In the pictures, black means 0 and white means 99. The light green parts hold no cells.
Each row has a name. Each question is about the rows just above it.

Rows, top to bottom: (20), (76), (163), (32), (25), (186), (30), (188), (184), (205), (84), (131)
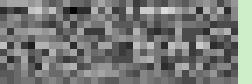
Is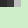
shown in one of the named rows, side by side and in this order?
yes
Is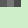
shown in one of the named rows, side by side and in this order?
yes
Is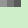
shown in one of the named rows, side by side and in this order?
yes
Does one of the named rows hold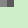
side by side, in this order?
yes
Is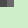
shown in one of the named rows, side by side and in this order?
yes
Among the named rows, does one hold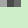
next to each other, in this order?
yes

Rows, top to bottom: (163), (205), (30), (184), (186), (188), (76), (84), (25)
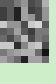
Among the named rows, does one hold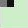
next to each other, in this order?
no
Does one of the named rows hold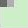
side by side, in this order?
no
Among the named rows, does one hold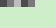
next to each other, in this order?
yes
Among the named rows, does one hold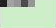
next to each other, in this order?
yes

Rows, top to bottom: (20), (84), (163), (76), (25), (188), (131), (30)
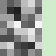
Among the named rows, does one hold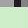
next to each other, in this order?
no
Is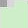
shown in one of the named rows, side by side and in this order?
yes
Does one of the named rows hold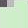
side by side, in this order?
no
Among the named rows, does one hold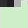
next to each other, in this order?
yes

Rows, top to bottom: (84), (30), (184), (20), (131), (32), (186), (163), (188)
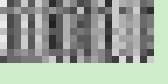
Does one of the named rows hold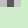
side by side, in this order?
no
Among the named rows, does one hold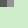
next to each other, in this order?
yes
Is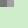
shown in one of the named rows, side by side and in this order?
yes
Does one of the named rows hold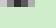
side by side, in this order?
yes
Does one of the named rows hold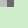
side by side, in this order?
no

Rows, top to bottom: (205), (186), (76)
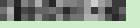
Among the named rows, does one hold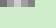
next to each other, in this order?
yes
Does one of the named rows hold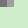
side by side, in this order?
yes
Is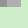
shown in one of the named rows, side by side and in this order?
no
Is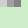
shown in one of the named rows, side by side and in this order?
yes
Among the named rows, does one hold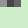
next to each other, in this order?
no
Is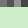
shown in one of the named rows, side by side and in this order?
no

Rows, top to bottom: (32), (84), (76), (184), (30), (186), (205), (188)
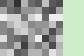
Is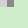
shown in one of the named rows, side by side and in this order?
no
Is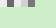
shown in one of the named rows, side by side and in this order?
no
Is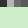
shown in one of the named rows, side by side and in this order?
yes
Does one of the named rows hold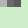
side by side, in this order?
yes
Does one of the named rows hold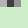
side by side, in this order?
yes
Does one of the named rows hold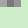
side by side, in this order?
no

